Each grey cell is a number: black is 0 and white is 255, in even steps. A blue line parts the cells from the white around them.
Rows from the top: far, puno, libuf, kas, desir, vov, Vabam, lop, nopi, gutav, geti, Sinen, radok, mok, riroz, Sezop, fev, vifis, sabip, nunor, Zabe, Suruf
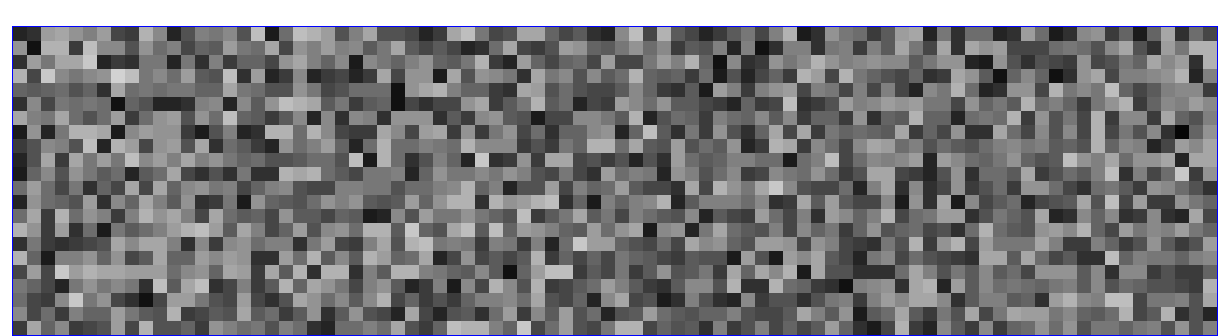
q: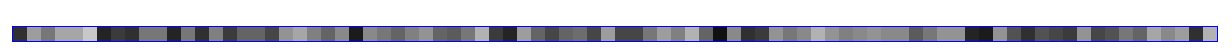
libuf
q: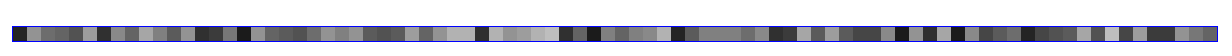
radok
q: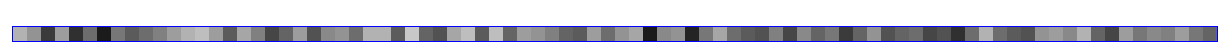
riroz
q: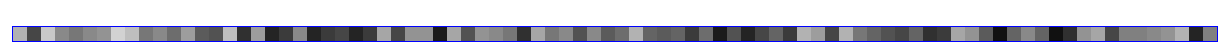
kas
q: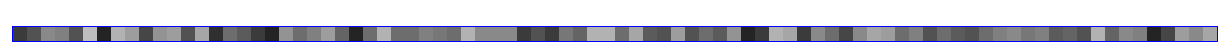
nopi
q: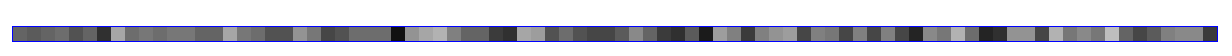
desir

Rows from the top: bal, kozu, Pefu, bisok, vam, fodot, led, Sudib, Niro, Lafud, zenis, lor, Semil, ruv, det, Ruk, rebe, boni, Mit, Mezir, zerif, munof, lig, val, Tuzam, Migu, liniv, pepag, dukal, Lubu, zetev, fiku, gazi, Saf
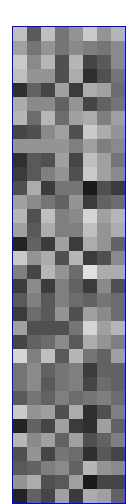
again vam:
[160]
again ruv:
[182]
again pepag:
[80]
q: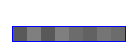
Mezir

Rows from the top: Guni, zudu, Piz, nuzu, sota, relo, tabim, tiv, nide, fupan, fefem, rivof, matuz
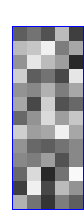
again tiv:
[167]
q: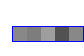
fupan

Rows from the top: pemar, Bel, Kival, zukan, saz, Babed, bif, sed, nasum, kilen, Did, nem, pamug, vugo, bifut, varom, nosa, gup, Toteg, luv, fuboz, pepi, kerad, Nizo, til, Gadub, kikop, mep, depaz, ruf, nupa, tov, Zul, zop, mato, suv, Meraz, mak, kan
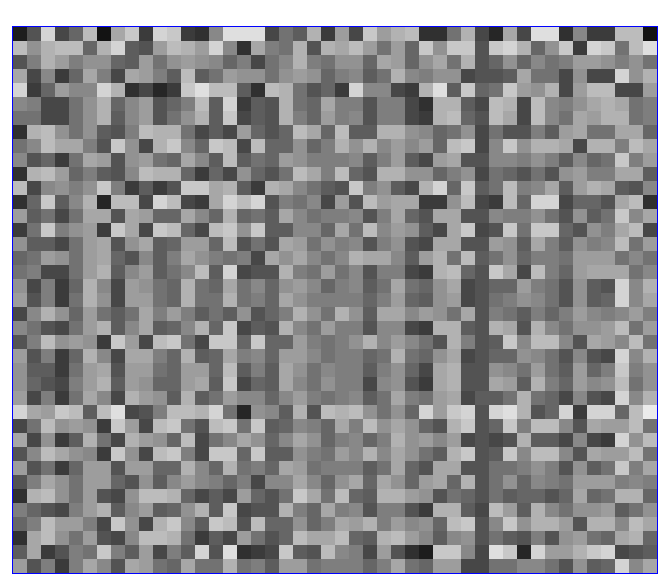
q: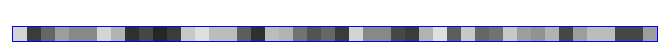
saz
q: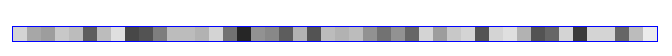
mep
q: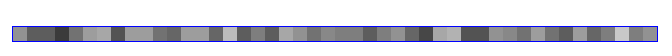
til
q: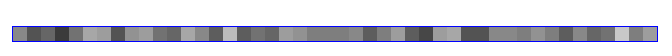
kilen
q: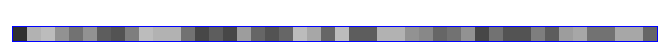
sed
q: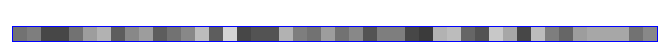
gup

